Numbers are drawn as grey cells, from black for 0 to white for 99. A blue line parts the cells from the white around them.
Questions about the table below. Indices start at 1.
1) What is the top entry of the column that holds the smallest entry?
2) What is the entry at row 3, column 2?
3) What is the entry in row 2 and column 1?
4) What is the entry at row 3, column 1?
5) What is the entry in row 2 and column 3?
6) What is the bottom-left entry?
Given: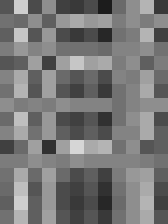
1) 11
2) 77
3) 44
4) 37
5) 55
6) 44

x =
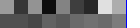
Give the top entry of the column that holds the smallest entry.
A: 5
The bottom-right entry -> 48
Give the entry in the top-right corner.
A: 67
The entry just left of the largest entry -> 15
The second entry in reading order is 21

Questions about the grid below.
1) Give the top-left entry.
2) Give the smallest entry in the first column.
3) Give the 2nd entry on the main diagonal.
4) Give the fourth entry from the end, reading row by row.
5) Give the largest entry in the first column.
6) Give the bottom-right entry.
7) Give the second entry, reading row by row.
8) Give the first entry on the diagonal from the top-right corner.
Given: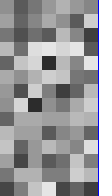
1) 56
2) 27
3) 39
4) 89
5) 76
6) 24
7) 35
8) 52

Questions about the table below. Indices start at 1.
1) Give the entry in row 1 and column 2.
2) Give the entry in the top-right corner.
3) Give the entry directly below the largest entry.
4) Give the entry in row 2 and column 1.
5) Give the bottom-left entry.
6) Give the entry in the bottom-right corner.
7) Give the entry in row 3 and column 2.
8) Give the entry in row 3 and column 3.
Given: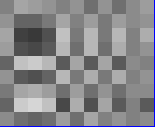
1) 64
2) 61
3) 39
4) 57
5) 54
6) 54
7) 25
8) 22
